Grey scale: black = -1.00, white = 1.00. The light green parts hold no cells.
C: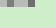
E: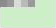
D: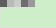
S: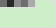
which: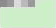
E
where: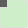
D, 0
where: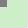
C, 1
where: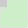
D, 2
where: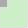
S, 4

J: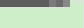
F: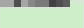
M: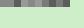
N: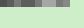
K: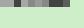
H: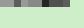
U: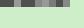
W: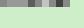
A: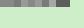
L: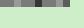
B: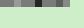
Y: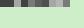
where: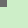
J, 8
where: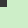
L, 5

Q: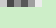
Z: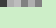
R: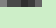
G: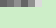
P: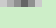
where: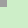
Q, 4
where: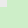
Q, 5
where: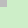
Z, 2
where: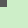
Q, 3

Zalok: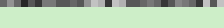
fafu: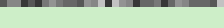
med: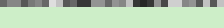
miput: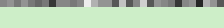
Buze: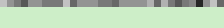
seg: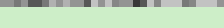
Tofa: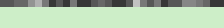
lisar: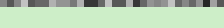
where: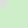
med, 7
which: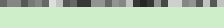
med
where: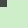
med, 23
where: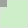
lisar, 30

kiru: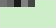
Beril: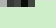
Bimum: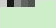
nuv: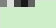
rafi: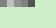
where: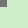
kiru, 0
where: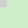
Bimum, 0
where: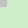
rafi, 1
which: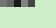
kiru
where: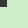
Beril, 1
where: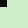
Beril, 3

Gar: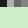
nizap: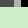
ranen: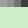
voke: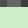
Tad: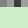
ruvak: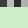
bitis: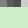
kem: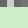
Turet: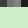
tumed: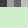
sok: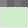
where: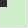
ruvak, 2
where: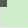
bitis, 1
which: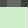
voke
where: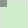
ranen, 1

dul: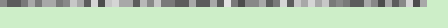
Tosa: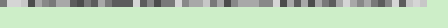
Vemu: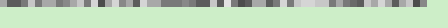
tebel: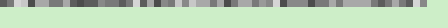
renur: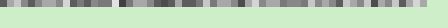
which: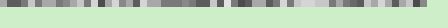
Vemu
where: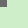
Vemu, 50
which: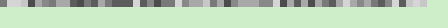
Tosa
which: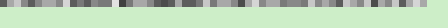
renur
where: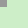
tebel, 37
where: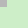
dul, 20

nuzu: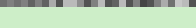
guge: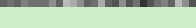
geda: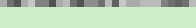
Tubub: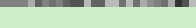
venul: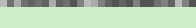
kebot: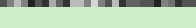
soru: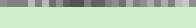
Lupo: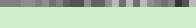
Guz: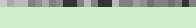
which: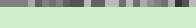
Tubub
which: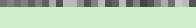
nuzu
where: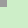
Guz, 19
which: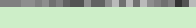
Lupo
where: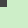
nuzu, 20
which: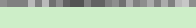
soru

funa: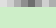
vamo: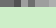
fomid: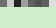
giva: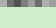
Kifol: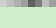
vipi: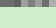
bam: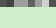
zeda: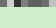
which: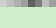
Kifol
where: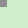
funa, 3

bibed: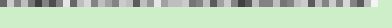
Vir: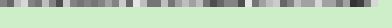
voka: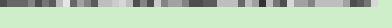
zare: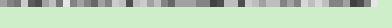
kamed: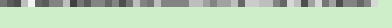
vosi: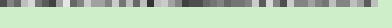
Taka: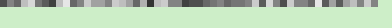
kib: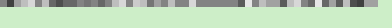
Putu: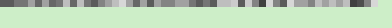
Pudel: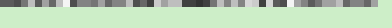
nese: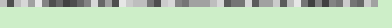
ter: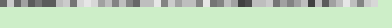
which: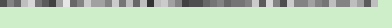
vosi
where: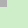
Taka, 20
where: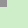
bibed, 21

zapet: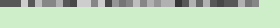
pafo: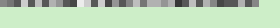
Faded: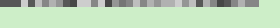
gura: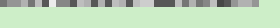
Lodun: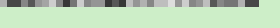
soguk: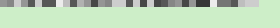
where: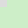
Lodun, 24
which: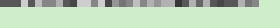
zapet
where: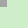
Lodun, 6
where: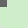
zapet, 28

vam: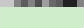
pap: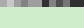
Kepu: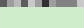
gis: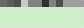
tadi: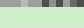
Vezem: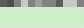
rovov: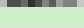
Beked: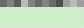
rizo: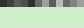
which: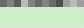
Beked
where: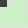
rizo, 1
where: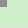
tadi, 7
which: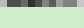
rovov
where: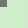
pap, 9
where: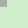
pap, 0

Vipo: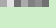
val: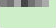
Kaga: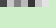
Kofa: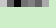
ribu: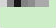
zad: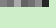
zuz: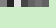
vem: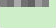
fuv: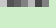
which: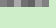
vem
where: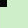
Kofa, 2
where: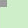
vem, 5
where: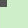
fuv, 1
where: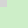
ribu, 0
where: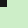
ribu, 2

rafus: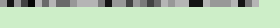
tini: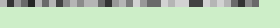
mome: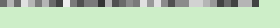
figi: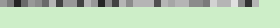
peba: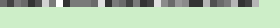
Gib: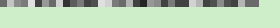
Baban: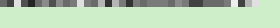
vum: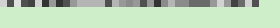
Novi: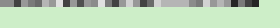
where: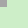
figi, 24
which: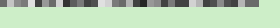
Gib
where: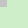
Gib, 1
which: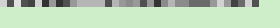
vum
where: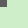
Gib, 10

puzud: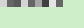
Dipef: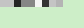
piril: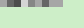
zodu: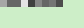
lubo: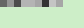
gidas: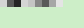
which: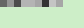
lubo
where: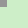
lubo, 1
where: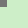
zodu, 7

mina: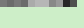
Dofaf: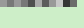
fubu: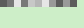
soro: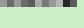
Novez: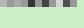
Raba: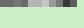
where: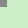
mina, 7
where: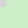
Novez, 8

